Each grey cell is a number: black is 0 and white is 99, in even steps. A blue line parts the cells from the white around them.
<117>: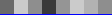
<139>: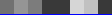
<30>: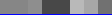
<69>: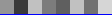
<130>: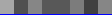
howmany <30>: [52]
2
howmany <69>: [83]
1
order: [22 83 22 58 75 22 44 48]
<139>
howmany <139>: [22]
3
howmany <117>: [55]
2

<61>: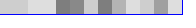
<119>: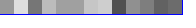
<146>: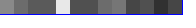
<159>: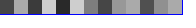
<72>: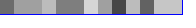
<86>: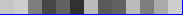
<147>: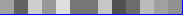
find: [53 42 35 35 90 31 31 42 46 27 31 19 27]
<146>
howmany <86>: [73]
2
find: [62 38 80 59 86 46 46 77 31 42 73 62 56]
<147>
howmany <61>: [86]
4
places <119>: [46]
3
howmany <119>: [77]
1
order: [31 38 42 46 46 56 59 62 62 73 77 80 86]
<147>

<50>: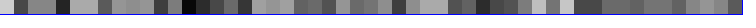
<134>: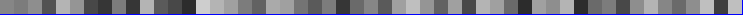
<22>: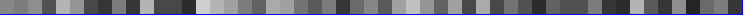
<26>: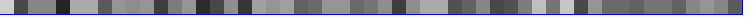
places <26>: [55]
10 17 28 30
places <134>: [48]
2 9 18 24 44
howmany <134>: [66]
1
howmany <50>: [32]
3
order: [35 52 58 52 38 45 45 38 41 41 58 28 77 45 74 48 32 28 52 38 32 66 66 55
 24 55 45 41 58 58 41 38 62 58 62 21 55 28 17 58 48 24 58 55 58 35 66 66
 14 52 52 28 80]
<26>

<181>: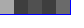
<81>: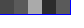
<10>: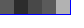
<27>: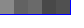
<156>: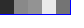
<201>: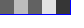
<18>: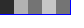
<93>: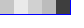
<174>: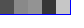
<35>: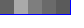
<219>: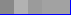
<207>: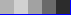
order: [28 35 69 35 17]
<10>
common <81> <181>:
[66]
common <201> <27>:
[38]
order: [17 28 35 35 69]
<10>
